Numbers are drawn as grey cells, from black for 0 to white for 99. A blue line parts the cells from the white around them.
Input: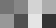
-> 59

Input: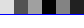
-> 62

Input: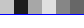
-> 65

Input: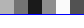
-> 10

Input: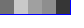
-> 78

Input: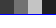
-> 23
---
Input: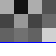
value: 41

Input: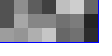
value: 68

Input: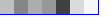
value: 67

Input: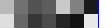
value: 21

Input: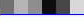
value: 70

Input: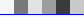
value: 47

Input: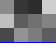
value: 51
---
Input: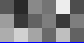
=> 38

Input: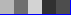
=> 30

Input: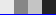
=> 14

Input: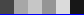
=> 9

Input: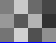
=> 56

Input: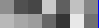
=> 44

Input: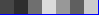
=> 79
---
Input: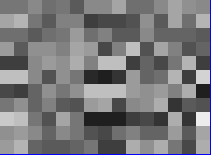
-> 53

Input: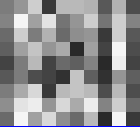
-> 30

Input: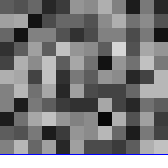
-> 15

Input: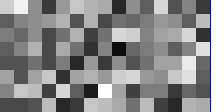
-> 22

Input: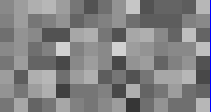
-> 71
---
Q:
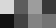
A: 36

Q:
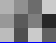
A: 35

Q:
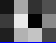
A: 91

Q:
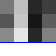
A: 77

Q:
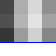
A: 70

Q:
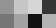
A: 77
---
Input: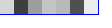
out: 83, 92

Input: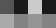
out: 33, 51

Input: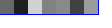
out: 40, 60

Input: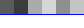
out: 35, 76

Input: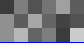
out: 23, 79

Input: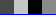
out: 28, 53

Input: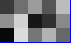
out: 22, 40

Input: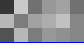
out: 21, 52

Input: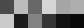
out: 29, 4
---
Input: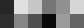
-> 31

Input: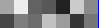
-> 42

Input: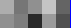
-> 16

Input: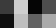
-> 38

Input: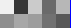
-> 61

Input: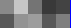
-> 61
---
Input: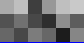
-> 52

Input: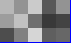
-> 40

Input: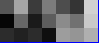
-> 68

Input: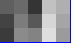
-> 60

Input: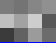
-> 42

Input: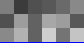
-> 76

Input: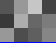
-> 52

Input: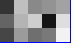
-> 94

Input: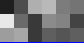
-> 37

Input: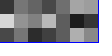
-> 53
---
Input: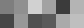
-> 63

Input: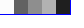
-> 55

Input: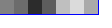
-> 74

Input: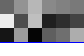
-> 53

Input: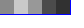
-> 59

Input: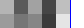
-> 63

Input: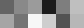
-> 11

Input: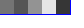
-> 57
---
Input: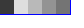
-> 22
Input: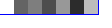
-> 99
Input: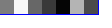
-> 48
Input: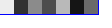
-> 92
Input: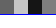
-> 39
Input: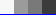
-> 96
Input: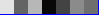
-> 88
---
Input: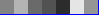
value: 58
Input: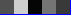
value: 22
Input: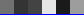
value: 61
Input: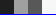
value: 96
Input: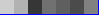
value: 50
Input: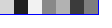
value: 49
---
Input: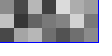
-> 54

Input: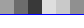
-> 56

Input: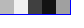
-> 62

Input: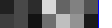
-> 10

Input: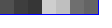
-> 39

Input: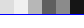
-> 8

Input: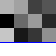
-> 56

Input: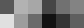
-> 37
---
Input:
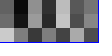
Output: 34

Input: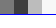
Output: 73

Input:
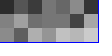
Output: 54

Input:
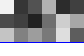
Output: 17

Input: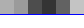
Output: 38

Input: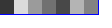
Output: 70

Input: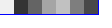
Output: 49
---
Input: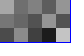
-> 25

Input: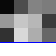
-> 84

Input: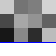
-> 53

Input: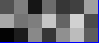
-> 56

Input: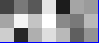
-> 72

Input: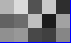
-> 28

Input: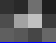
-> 34

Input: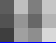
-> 62

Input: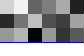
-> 59
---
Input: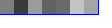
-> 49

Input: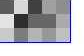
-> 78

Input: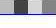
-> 73

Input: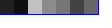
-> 13

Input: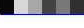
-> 3

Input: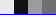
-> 91
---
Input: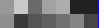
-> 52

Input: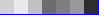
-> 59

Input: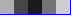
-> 45

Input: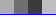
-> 23

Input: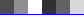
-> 38

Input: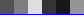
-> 9
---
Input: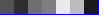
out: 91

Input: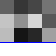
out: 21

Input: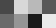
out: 84

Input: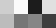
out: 97

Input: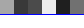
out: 92

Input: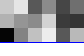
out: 54

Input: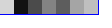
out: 36

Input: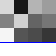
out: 9

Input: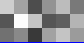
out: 57
